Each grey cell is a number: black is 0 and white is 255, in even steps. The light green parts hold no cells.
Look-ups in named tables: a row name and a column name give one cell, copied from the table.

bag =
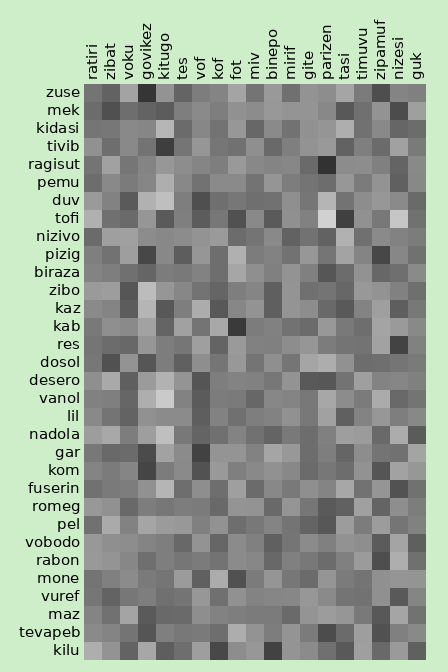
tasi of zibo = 103
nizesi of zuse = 132
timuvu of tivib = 127
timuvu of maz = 121
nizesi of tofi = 198
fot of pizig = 176
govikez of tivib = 115
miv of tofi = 137

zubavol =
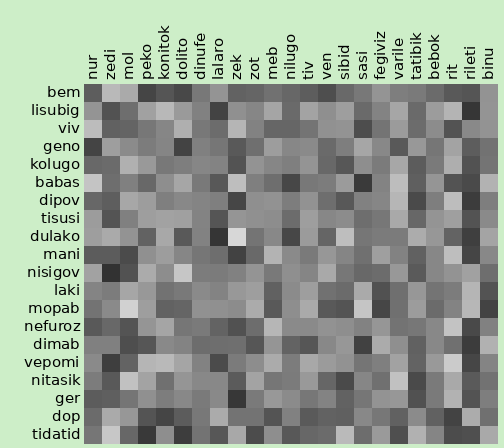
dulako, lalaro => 53
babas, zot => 127
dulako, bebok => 151
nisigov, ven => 169
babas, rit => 83
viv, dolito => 175
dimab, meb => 149
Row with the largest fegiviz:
dimab

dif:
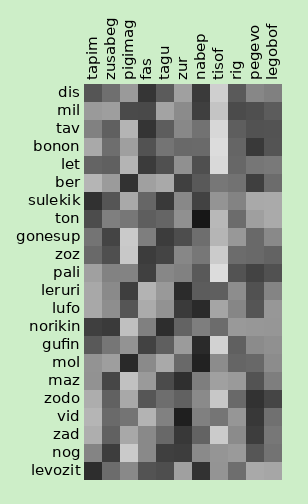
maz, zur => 47
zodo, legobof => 69
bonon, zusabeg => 110
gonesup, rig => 152
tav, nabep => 114
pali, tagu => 135
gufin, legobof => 144
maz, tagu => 75
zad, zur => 56
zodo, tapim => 173
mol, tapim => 147
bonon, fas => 82
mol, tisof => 140
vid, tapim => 181

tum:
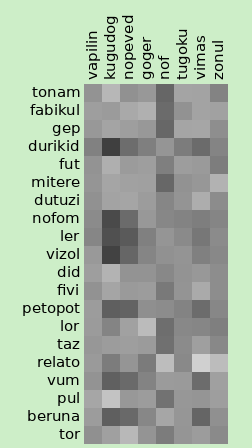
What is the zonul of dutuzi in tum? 140
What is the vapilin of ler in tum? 134
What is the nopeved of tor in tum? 184
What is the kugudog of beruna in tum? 95
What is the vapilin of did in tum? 158
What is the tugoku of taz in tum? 139
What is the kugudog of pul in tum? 195
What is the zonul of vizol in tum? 136
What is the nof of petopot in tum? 140
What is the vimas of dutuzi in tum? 173
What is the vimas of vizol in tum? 128
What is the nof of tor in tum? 124
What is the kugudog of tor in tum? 160
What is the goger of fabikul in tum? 176
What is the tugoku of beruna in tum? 150
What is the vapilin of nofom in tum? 139
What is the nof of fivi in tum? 121
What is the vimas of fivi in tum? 170
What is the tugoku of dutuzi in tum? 148
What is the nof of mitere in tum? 103
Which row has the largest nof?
relato

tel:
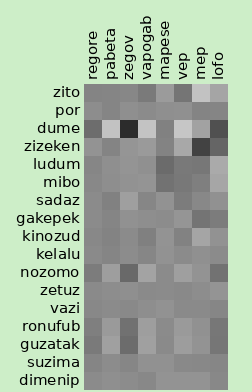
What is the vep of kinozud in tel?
130
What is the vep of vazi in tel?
138
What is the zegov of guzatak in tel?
108
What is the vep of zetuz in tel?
137
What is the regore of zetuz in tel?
138
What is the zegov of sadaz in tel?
159

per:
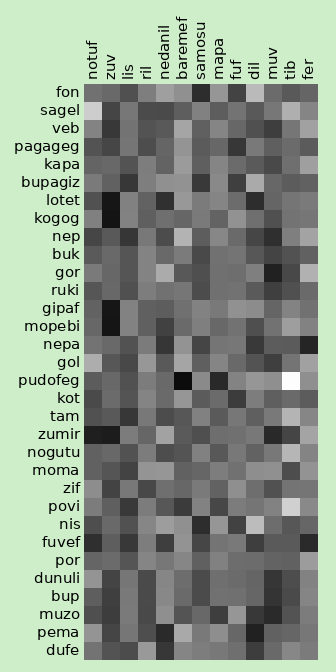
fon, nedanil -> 159
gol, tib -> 116
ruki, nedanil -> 113
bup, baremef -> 106
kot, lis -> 84
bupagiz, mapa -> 137
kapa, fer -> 159
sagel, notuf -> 205
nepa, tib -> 91
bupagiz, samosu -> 57
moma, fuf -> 113
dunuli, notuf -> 148
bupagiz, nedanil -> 144
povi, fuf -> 124
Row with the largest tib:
pudofeg

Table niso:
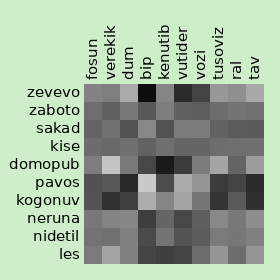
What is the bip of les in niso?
68
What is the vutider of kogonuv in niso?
164
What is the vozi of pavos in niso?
148
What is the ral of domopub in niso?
100
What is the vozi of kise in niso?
101
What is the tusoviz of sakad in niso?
98
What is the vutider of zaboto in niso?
97
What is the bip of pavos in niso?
201
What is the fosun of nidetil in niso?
115
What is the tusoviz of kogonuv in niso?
52
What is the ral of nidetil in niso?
119
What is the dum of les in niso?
127
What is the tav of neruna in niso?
141
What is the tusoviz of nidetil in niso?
122
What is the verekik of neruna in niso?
132
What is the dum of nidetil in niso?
128
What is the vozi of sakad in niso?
124
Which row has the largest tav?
zevevo

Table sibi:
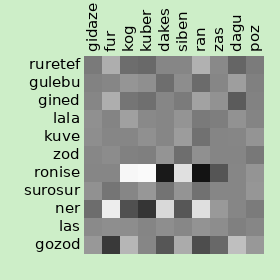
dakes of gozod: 86
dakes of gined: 134
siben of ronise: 224
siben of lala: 148
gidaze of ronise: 134
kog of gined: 117
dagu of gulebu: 158
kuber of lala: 137
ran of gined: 162
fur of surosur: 117
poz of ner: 123
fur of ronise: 134
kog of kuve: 134
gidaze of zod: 135

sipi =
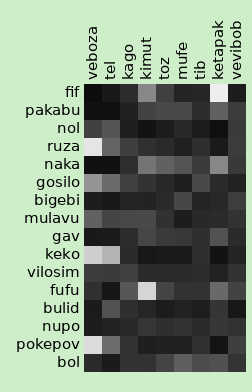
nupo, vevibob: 50
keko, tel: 179
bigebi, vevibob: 62
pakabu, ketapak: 96
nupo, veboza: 29
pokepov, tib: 48
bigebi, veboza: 29
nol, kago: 31
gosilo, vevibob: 35
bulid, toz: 28
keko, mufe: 27
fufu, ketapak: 105
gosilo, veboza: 148
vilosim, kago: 65
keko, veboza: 206
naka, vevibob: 57
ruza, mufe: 32

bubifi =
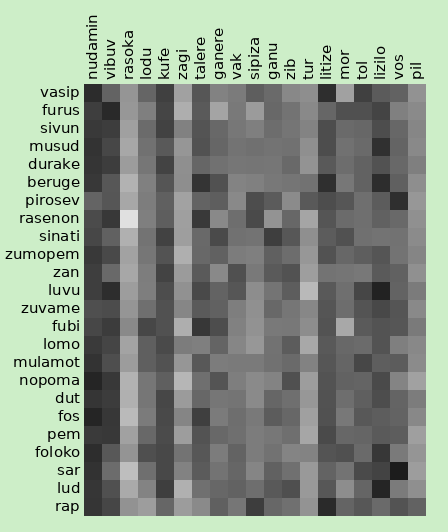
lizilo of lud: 37
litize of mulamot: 86
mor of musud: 113
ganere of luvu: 99
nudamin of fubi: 71
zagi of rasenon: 159
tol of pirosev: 111
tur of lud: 153
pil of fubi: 122
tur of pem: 166
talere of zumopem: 104
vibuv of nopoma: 56

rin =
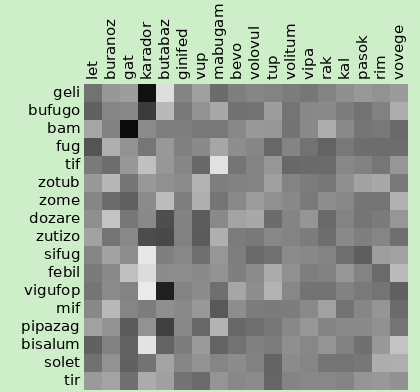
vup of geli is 160
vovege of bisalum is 195
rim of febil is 107
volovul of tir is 139
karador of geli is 17
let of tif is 122
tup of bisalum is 124
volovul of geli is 134
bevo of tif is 117
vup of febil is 138
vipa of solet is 133
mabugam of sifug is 150
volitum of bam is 115
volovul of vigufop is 142
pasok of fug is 110
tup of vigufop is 179
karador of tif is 192
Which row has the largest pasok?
zotub

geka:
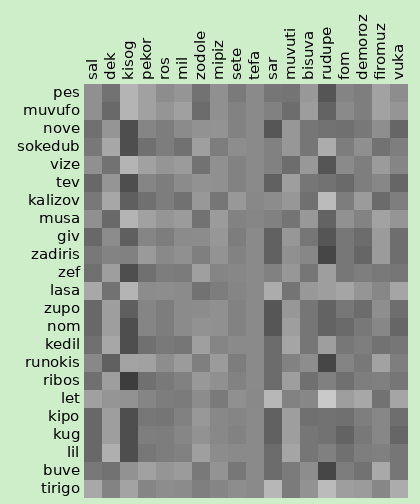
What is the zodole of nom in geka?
146
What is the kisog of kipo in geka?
78
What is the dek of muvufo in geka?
105
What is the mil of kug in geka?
134
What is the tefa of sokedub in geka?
138
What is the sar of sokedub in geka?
129
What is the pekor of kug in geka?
126
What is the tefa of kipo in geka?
138
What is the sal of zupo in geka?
104

